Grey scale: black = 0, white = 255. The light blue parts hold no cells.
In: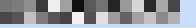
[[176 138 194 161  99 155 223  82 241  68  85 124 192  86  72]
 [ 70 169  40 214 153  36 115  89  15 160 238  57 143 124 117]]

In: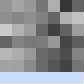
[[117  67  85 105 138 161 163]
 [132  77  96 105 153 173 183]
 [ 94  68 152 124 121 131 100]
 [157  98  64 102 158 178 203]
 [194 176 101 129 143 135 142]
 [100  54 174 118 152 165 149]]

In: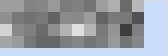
[[135 116 153 126 118 134 125 103 103 119 154 164]
 [128  61 148 122 181 224 178 143 107 127 136 210]
 [ 82 119 122 100 156 137 139  99 120 114 119 143]
 [184 106 174 157 115 129 123 154 134 131 157 158]]

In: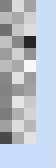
[[225 171  72]
 [183 220 158]
 [211 176 124]
 [200 229 136]
 [160 149 130]
 [156 224 134]
 [246 169 187]
 [146 209 156]
 [ 37 134 192]
 [220 197 111]
 [208 169 186]
 [162 219 129]]

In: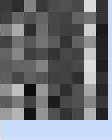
[[ 34 178  71  49  81 148  19 180 156]
 [ 56 132  81  72  29 130  66 123  92]
 [ 37 167  82  48  82 152  14 189 145]
 [ 49 211  48  67  63  85  95  70  95]
 [ 30 220  74  66  68 130 102 100  90]
 [ 36 201  66  72  52  76  64 135  99]
 [ 33 144  98  51  92 115  87 114  66]
 [ 27 206  67  63  71 109  46 171 123]
 [ 53 113  98  67  72 101  83 100  64]
 [ 49 218  73  80  76  57 131  44  58]]

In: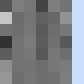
[[125 113 111 117 110 151]
 [123 119 110 115 114 143]
 [111 120  88 120 115  93]
 [ 88 112  92 123 115  49]
 [120 110  90 118 111 115]
 [147 103  97 116 108 197]
 [115 126  67 118 125  85]]
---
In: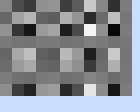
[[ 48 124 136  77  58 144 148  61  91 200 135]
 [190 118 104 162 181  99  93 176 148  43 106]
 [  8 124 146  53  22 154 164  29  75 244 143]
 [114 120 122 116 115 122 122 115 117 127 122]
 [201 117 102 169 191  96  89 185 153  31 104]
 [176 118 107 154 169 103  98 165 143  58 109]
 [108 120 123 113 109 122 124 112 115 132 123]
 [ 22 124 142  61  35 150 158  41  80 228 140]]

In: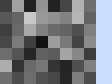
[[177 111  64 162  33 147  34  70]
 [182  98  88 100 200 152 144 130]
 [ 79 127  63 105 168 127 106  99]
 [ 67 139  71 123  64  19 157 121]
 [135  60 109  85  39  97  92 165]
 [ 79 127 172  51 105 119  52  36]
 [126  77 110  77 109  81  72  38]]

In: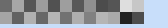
[[222 199 107 167  86 157  81 158  88 144  76  85]
 [ 33  76 165  98 176 103 181 114 174 129 181 170]]

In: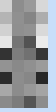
[[154 216 209 141]
 [133 173 180 144]
 [146 217 209 143]
 [ 83 235 230 117]
 [113  54  51 125]
 [144 155 147 137]
 [135  39  44 141]
 [152 164 168 140]
 [ 85 140 138 124]]

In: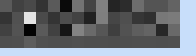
[[ 84  99  90  65  73  51  90  10 115  68 128  36  44 109  84]
 [120 123  52  81 228  74  52  77  66  33 127  70  79  54  48]
 [ 39 105  65  83   3  90  65  21 131 106  86  63  82  94 100]
 [ 78  79  78  79  93  80  78  78  80  78  78  77  78  79  79]]

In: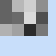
[[207 142  99 184]
 [218  79  99 106]
 [ 43 119 177 161]]

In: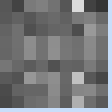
[[ 66  52  87  67 122 128 114  86 219]
 [128 104  89  98  87 100 106  97 121]
 [153 125  99 112  80  92 101 103  77]
 [138 112 103 112 141 114 142 118 112]
 [137 112 102 111 140 114 143 119 113]
 [122  99 118 104  92 104  81 100  98]
 [ 88  70  90  83 151 131 142 104 193]
 [136 111  75  99 102 102 139 102 134]
 [110  89  72  84 108 112 134  93 175]]

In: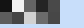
[[ 36  73  19 242 100]
 [107  71  93  69 209]]
